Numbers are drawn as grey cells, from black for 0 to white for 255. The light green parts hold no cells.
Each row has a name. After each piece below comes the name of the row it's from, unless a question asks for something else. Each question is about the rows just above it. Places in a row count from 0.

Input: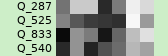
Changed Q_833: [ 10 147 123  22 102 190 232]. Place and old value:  6, [224]
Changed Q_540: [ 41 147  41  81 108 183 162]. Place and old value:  2, [35]
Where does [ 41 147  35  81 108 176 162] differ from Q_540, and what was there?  5, [183]
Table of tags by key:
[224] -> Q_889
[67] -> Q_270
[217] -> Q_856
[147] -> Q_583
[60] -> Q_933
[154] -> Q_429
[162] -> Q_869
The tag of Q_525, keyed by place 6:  Q_429
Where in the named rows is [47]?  Q_525, 4
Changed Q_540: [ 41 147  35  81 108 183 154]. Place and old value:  6, [162]
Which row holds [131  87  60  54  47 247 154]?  Q_525

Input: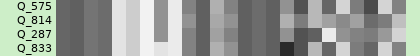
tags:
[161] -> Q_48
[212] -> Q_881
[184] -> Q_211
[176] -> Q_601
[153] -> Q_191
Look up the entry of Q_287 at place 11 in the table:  Q_48
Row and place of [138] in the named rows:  Q_814, 20
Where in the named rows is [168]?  Q_814, 11
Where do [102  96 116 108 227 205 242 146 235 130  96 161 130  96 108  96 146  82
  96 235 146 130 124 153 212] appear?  Q_287
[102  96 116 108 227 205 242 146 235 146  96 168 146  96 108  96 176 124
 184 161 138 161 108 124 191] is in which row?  Q_814

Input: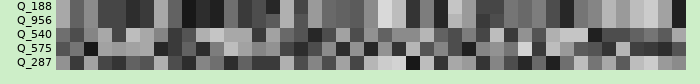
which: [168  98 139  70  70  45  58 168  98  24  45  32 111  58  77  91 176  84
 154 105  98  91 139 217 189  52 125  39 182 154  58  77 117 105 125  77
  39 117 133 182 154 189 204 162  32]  Q_956
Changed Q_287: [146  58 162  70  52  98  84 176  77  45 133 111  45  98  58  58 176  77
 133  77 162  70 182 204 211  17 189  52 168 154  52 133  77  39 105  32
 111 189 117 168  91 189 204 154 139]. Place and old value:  25, [24]
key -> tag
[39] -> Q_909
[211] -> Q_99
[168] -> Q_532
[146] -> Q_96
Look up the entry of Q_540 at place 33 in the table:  Q_96
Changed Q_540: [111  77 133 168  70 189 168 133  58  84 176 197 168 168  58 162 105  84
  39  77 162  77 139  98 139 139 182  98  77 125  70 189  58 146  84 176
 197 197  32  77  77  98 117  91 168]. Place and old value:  22, [146]
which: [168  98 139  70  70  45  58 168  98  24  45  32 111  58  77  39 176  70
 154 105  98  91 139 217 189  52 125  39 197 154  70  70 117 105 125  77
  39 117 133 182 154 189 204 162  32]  Q_188
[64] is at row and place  Q_575, 41
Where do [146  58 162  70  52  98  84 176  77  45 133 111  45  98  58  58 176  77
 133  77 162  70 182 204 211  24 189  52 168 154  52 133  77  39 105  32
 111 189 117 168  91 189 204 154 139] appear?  Q_287

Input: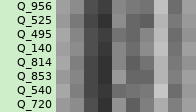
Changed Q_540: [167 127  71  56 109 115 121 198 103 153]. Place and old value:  8, [109]
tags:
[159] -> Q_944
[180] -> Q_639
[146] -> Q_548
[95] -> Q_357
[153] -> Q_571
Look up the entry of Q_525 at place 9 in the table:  Q_571

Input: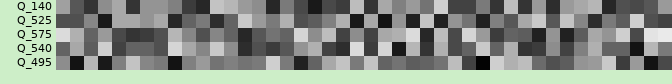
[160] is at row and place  Q_140, 0
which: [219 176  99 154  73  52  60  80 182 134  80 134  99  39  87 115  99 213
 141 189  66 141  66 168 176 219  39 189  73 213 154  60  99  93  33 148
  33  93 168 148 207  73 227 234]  Q_575
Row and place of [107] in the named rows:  Q_495, 34

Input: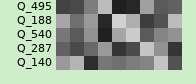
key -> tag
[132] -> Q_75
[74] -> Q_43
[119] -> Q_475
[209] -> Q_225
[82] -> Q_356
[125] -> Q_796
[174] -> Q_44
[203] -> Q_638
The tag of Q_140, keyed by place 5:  Q_796
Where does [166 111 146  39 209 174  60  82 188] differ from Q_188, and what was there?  2, [153]
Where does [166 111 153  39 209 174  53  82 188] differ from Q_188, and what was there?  6, [60]
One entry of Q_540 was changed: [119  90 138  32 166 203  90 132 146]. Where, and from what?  2, [146]

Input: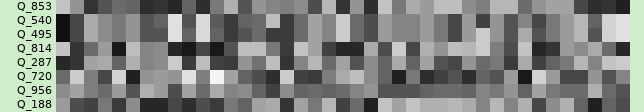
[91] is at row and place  Q_540, 11
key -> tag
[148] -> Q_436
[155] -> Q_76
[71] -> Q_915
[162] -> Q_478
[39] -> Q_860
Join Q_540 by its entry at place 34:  Q_915
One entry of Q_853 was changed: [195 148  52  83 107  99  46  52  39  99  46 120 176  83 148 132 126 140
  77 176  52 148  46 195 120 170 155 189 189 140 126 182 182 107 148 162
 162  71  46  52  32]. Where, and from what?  19, [182]
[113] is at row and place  Q_287, 14

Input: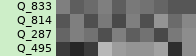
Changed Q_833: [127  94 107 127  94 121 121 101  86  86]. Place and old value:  6, [114]
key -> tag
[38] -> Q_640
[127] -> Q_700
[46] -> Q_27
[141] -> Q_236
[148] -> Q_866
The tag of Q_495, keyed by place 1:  Q_640
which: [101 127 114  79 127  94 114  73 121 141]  Q_287
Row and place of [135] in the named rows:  Q_814, 9
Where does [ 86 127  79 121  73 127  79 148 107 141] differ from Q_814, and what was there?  9, [135]

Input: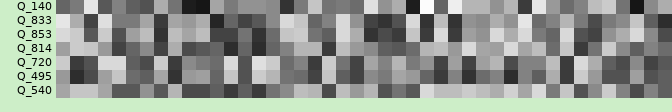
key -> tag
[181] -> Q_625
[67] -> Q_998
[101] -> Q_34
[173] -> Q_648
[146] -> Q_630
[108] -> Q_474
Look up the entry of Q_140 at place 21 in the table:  Q_474
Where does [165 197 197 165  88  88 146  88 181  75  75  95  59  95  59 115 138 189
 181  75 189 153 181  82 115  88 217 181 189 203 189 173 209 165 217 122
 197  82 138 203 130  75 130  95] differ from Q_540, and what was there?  27, [189]
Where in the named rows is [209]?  Q_540, 32
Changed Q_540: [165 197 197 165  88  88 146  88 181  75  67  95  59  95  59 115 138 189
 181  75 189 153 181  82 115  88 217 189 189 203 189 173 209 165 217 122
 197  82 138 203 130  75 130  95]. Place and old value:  10, [75]
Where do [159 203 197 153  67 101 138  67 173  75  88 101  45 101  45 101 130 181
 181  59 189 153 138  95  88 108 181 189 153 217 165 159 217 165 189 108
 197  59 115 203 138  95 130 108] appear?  Q_814

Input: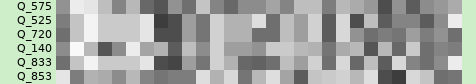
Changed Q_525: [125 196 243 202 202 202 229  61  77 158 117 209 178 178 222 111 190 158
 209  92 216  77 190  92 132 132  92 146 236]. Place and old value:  27, [140]
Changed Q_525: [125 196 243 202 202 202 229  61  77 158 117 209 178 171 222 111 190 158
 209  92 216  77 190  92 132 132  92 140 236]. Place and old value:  13, [178]
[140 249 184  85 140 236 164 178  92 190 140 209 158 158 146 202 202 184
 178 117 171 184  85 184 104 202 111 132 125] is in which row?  Q_140
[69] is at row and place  Q_833, 8
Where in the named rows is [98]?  Q_833, 14
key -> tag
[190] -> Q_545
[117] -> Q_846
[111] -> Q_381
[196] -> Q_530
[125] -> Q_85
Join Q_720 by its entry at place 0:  Q_381
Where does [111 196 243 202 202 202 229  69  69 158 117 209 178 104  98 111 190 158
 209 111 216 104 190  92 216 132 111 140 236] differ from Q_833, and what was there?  7, [77]

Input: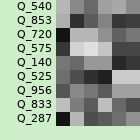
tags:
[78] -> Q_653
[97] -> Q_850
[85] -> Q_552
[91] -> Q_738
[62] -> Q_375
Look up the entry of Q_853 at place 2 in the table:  Q_738
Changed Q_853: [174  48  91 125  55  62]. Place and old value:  3, [131]
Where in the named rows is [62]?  Q_853, 5
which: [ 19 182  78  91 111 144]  Q_287
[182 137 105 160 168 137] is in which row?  Q_540
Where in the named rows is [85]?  Q_956, 0
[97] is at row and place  Q_720, 4

